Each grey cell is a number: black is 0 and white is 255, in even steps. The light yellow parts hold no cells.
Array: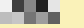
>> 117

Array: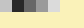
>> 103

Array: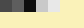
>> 14

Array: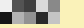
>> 146

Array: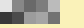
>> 156

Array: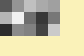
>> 129

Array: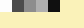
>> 141

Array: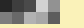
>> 178

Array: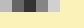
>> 51

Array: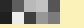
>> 62
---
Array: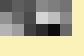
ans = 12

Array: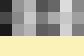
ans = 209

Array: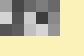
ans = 212

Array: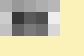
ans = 111

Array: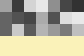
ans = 121

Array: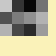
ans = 42
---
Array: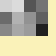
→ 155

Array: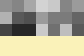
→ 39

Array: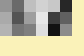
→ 127

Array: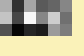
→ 38

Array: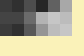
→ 88

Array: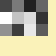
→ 231

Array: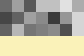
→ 117

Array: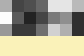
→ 58
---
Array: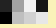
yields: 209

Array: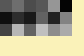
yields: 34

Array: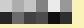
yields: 16

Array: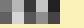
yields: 141

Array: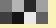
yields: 231

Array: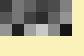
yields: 97

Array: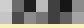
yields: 97

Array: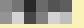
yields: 211

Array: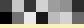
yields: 210
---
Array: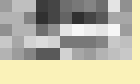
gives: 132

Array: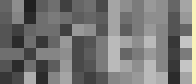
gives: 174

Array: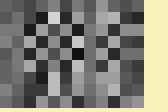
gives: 49

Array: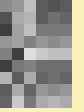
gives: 120

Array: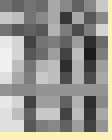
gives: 87

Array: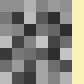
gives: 57
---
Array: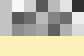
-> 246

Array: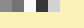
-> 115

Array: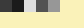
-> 27

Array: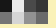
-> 234

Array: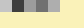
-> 62

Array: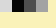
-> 5

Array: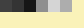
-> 52

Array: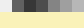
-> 97
